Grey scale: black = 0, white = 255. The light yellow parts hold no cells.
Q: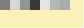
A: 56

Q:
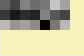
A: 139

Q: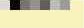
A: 146

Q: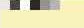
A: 254

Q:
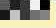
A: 195

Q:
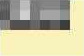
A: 102

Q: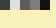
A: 224
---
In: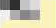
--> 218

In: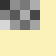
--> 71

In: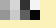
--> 244

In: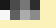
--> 45

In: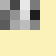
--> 29

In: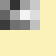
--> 221
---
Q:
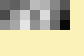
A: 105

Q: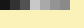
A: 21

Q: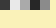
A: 57

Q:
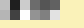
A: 192

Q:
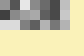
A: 149

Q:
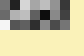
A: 117

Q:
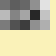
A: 114

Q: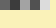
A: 100
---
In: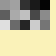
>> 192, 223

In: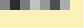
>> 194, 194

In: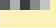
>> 60, 197

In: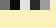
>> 226, 226

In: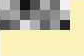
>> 131, 240

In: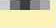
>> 62, 203

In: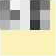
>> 233, 242

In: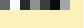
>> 144, 250

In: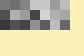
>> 69, 211

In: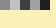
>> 64, 194
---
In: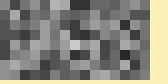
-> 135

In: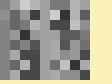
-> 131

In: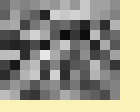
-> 107

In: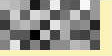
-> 194

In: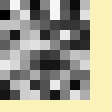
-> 104

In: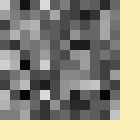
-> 206

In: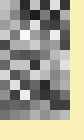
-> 195
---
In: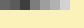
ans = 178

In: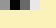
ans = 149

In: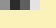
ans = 145

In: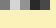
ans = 147

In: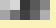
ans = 196

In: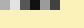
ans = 176

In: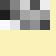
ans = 237

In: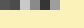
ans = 158

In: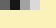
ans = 162

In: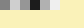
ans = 207
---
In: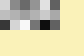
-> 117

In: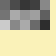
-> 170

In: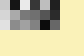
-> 130

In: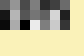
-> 126

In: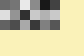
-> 57

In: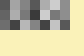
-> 67

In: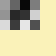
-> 59

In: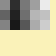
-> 87

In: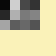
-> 93
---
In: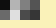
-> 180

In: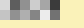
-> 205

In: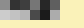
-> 118

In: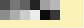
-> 35

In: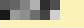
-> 177

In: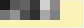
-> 57

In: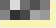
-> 111

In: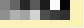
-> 28

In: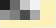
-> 106
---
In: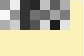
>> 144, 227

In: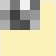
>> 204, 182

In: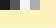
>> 26, 173

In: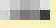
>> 221, 61

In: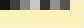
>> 20, 83

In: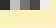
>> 43, 237

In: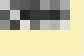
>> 199, 221

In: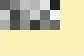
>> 91, 102

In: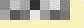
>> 141, 119
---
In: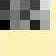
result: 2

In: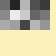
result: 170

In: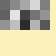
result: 147

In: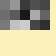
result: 121

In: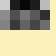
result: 130

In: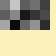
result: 165

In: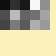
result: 68
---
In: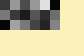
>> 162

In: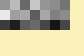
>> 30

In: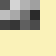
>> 54

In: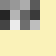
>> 235

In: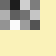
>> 250

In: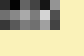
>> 89

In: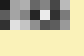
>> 224

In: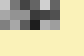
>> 167

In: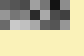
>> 201
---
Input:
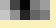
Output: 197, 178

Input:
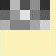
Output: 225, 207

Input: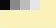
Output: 230, 188

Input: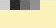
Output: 206, 144

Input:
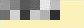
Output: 229, 210

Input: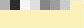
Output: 245, 223

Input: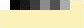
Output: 254, 171

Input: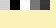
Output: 254, 210

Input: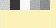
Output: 247, 206

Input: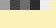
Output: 238, 158
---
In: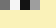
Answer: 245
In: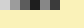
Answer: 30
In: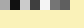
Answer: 244
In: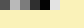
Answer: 47
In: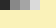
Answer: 136
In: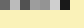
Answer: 148
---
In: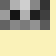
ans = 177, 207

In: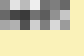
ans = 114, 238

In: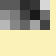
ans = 66, 215

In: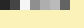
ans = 143, 245

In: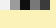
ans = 15, 241

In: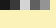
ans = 212, 212

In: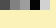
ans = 157, 209

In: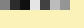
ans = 229, 229
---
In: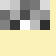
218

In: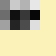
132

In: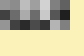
149

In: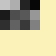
196

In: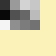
50

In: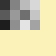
50

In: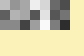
191

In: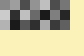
136
